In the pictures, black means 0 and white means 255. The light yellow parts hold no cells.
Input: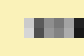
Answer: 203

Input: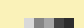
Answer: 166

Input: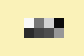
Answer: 211

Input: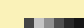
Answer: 144

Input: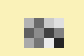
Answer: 223

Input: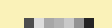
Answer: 201

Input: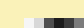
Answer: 216

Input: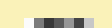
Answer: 199
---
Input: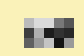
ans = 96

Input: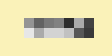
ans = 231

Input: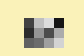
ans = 97

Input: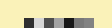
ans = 47

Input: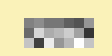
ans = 196

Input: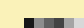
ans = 24

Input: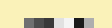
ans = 112
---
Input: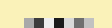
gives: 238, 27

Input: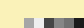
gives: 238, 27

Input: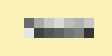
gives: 229, 55

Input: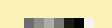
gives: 243, 4

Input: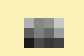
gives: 200, 26

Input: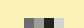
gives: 211, 35

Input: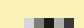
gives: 214, 26

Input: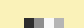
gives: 249, 46
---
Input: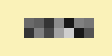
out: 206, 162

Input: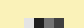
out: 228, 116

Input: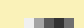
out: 240, 165

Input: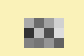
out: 221, 209

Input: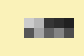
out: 204, 183

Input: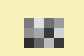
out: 222, 210

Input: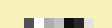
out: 253, 226

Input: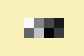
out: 248, 195

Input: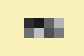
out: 191, 180
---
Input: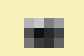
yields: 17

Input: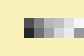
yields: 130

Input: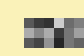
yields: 136

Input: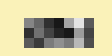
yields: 113

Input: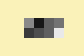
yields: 23

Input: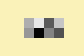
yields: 231

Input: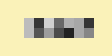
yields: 53

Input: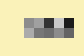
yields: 160

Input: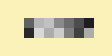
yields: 182
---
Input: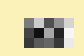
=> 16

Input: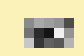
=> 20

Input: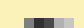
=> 49

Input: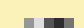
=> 45

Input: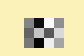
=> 6

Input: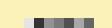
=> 52

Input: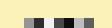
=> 14
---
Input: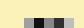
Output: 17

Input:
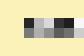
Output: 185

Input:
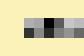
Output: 166

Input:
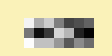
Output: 172

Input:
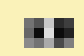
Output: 84

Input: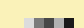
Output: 123

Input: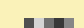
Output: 212

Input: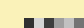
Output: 212

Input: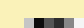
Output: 13

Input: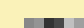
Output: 148
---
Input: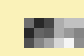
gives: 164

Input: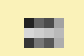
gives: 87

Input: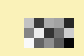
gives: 143

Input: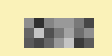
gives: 101

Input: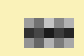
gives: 178

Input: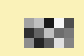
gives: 90

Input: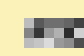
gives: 219

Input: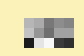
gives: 248
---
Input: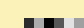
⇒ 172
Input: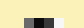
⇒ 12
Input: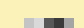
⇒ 217
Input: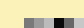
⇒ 155
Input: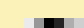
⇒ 152
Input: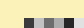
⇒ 194
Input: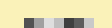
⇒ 160
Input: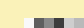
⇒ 95
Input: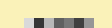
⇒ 54
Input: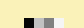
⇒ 193
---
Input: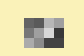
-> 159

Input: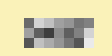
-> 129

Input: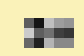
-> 148

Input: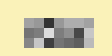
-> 162

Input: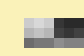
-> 42

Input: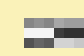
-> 157

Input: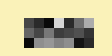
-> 172

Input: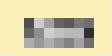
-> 111

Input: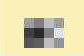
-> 158
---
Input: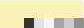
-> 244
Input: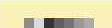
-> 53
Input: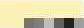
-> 189
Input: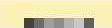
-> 158
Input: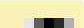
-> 1
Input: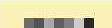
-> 169
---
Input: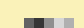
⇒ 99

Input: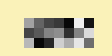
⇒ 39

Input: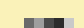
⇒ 106

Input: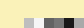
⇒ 245

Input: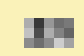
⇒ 139

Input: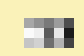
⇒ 197

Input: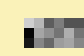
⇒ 134
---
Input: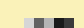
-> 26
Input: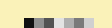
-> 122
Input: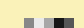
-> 23
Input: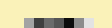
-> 140
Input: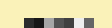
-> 238
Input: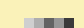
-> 150
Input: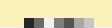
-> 167
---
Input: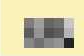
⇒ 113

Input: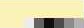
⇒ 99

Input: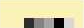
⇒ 132

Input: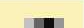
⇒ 101

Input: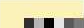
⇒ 182

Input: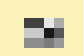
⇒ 141

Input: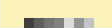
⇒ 94

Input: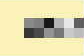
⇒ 75
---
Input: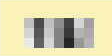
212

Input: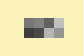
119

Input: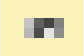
195

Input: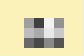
189

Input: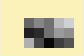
32

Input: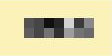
82

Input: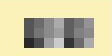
85
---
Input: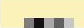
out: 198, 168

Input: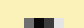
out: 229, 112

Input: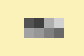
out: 210, 174

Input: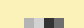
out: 210, 180

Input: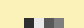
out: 233, 127

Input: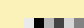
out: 234, 214
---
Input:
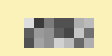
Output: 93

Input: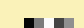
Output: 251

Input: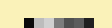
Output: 125

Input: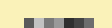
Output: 153

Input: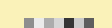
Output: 213

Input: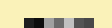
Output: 107

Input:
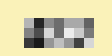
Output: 109

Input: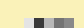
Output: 184
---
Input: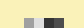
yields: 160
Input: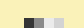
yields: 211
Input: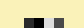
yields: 74
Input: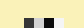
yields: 211
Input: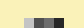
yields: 109
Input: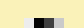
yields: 202
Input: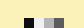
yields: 180
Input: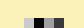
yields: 160
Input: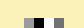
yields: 155
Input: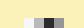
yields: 185
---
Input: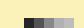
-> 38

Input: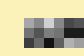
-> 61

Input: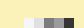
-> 246

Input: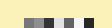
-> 119

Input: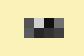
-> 92

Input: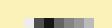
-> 237

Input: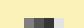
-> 127
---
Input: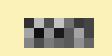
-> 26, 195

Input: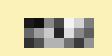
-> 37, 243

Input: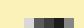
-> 62, 216

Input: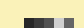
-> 82, 208

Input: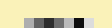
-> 109, 220

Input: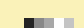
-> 167, 254

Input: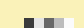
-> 103, 251

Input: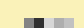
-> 215, 215
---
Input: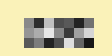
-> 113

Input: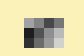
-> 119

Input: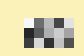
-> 226

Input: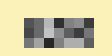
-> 60

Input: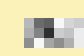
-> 204

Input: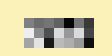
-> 57

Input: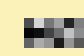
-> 128

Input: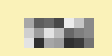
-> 137
